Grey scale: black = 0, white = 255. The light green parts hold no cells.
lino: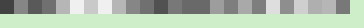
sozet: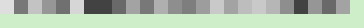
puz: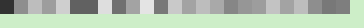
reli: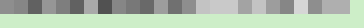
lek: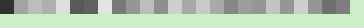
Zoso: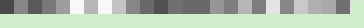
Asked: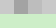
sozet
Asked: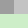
puz
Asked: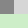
reli
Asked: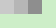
sozet

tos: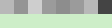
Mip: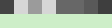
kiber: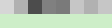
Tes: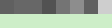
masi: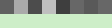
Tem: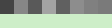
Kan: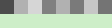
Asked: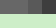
Mip
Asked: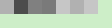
kiber
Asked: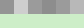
tos
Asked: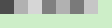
Kan
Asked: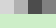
kiber

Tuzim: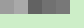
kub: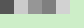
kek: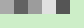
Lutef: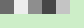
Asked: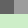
kek
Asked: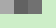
Tuzim
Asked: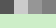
kub
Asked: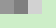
kub
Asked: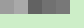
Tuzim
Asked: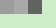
Tuzim
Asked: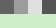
kek

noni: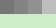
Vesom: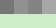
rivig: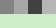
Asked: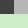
rivig
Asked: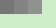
noni
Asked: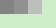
noni
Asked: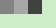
rivig
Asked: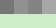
Vesom
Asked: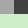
rivig

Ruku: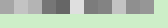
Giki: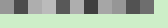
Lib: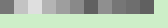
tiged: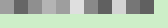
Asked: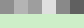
tiged
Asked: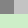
Ruku
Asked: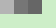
Ruku
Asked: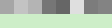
Ruku
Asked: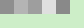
tiged

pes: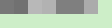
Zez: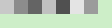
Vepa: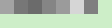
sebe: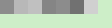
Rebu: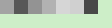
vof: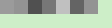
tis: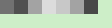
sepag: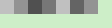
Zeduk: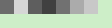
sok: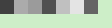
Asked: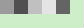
sok
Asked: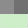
sebe

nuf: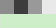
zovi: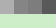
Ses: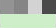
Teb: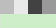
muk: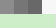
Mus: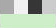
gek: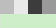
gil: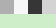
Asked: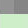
Ses
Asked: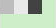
Teb
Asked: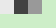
Teb
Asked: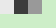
gek

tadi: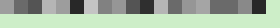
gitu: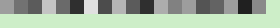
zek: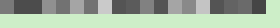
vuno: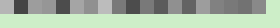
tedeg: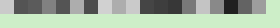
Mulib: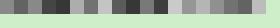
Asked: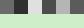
gitu
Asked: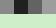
tedeg
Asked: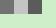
Mulib
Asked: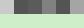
zek
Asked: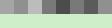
vuno
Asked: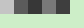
Mulib
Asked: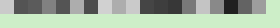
tedeg

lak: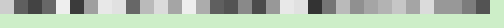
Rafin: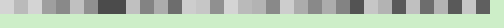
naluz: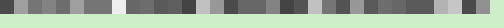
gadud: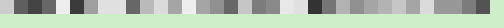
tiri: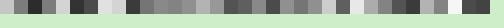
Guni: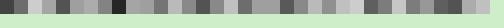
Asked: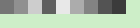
tiri
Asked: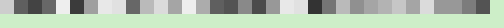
lak
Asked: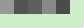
tiri
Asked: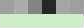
Guni
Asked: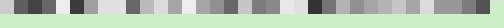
gadud

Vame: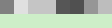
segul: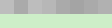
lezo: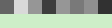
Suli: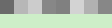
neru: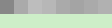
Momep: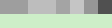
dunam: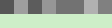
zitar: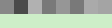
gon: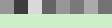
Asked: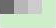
Suli
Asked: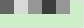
lezo
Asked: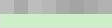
segul

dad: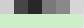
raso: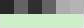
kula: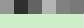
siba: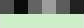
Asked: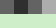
raso
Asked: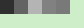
kula
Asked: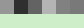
kula
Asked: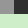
kula

